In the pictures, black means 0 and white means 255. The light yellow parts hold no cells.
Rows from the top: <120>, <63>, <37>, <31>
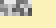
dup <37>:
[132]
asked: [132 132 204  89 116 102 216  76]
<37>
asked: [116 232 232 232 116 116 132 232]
<120>
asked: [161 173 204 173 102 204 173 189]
<63>

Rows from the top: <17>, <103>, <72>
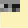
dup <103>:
[23]
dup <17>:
[141]
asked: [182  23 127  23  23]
<103>
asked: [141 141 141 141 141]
<17>
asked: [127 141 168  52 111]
<72>

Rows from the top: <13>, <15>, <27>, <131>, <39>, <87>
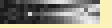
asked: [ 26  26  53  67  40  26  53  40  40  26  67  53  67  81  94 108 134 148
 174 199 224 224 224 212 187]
<39>
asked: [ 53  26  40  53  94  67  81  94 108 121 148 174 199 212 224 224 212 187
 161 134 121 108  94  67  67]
<13>

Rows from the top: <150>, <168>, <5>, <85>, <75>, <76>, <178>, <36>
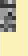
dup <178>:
[69]
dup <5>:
[156]
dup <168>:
[54]
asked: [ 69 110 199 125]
<150>
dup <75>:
[97]
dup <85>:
[156]
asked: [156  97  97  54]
<75>

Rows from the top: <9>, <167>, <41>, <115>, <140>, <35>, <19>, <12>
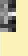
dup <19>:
[57]
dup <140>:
[114]

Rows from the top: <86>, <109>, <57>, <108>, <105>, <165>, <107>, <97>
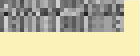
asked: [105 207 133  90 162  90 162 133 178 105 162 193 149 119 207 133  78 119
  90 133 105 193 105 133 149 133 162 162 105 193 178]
<107>
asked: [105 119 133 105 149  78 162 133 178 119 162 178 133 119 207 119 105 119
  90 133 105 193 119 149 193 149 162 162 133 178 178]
<86>
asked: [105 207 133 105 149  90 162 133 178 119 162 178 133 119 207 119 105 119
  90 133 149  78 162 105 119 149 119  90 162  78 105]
<109>
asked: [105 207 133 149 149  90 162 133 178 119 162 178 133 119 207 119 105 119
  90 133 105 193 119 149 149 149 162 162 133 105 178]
<165>
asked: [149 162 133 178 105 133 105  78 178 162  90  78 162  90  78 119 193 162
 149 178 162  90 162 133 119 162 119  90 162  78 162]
<57>

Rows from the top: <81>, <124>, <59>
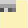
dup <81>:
[207]
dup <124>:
[161]
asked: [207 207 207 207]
<81>
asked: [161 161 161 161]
<124>

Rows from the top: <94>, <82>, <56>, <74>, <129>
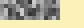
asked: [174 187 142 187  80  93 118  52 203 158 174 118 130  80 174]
<94>
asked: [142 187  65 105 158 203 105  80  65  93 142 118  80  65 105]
<56>
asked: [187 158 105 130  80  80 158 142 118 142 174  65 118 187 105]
<129>

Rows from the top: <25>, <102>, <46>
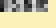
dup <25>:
[57]
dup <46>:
[142]
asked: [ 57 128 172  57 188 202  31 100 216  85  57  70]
<25>

